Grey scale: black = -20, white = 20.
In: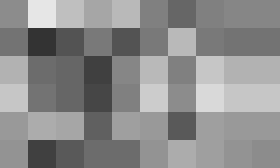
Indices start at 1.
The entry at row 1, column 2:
16
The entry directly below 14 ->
5
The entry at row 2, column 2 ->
-12
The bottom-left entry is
3
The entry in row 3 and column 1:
8
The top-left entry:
2
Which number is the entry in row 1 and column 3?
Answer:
10
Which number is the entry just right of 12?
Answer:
2
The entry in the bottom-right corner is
2
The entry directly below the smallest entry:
-3
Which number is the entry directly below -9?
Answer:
-5
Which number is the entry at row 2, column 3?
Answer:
-7
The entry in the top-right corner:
1
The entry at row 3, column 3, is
-4
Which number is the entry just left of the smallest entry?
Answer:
-2
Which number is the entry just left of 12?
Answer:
0

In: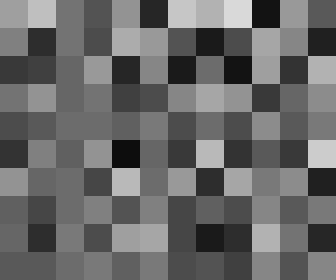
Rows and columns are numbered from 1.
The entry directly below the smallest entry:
9
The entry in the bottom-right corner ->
1
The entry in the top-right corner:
-6
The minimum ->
-18
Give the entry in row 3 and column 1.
-11
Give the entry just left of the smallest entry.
3
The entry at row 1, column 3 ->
-2
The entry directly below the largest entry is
-8
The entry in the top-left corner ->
5
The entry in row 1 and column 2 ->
10
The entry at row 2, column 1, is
0
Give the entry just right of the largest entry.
-17
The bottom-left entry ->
-6
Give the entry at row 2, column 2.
-13
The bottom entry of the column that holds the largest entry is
-10
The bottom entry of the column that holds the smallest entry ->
-5
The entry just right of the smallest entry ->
-4
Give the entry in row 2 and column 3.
-2

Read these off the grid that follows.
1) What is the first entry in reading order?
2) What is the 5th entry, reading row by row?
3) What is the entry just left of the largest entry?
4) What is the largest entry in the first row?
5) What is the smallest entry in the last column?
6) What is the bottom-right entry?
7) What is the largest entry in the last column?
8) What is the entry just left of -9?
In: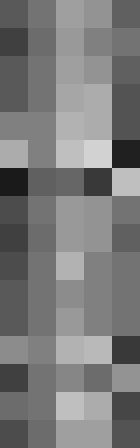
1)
-6
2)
-5
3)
10
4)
5
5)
-15
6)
-7
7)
10
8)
7

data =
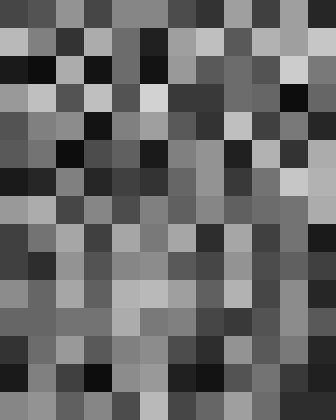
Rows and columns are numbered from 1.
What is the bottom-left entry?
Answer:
1
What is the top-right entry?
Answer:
-14
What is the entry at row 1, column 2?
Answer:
-7
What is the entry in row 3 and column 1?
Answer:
-16
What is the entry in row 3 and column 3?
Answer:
7
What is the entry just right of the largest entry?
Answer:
-11
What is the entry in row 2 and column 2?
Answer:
0
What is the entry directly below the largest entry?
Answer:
5
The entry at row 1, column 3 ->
3
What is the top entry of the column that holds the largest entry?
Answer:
1
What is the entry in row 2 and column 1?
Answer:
9
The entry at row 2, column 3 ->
-12
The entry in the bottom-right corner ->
-13
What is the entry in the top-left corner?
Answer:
-9
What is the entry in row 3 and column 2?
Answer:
-18
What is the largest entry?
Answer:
13

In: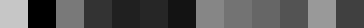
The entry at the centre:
-17
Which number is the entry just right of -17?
1
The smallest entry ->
-20
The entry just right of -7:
4
